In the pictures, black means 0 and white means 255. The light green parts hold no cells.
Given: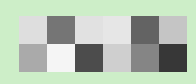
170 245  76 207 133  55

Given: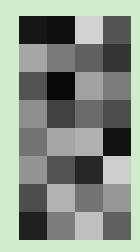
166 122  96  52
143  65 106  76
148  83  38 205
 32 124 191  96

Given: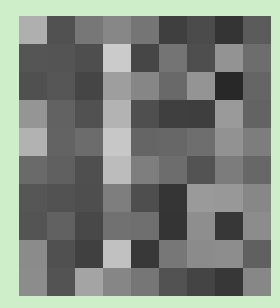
 85  84  78 203  70 116  78 147 109
149  98  81 179  79  63  62 154  99
106  96  79 188 126 109  83 124 103
 84  97  72 113 111  52 142  55 140
140  83 164 134 118  82  68  55 135

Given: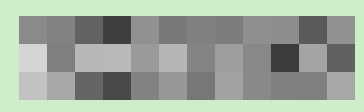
212 127 183 185 154 181 132 158 136  59 164  97

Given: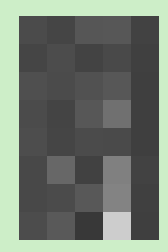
 69  76  67  73  64
 75  68  87 112  63
 72 103  65 128  66
 76  89  56 205  63

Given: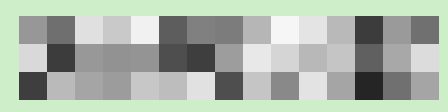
217  60 152 146 148  78  62 157 232 213 184 197  96 168 220

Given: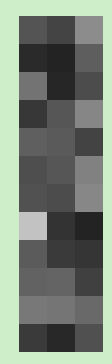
 42  35  94
 55  86 134
 78  86 129
194  51  35
 98 100  64
 58  40  80

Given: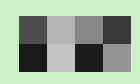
25 194  27 149
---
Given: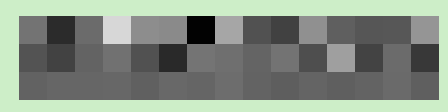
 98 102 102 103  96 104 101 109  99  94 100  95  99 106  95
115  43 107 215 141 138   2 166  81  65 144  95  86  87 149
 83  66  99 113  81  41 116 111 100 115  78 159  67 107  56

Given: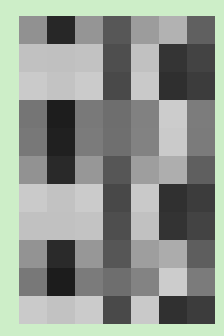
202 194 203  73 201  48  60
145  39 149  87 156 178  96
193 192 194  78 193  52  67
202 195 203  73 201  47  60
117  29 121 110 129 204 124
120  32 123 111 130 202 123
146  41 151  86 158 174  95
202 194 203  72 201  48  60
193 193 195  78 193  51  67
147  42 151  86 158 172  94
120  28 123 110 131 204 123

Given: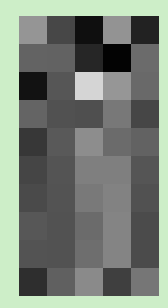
 46  96 138  63 118
149  71  15 147  34
 99  98  38   3 107
 18  86 213 150 105
100  81  79 120  70
 55  89 141 107  98
 69  84 127 127  85
 74  83 121 130  81
 87  82 107 132  75
 83  82 110 132  75

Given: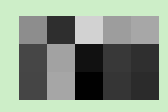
 69 166   1  53  43
141  46 210 157 167
 70 162  17  56  47

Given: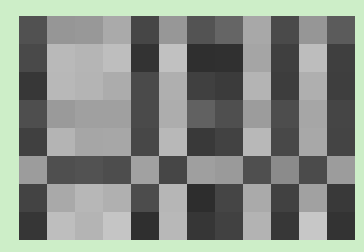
 54 190 180 197  47 184  54  65 179  55 199  51
 81 150 152 170  70 151  83 101 168  74 150  91
 73 185 181 190  51 193  47  48 165  63 189  63
 55 184 180 172  74 175  64  59 180  61 175  62
 78 154 160 160  74 173  97  79 156  77 166  69
 64 180 166 167  71 184  57  66 184  72 168  68
156  79  82  77 161  70 159 154  79 139  75 156
 67 169 183 176  76 182  45  69 170  65 161  57

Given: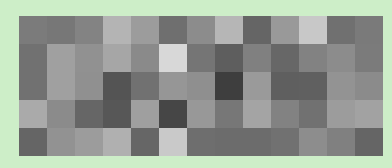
101 146 156 176 102 201 110 108 108 113 141 128 101
123 119 131 180 156 111 140 182 101 153 200 112 122
113 160 145 166 138 216 117  94 128 103 130 140 123
113 160 144  84 113 150 143  62 154  95  96 147 139
170 139 102  87 159  70 152 119 164 130 113 156 162
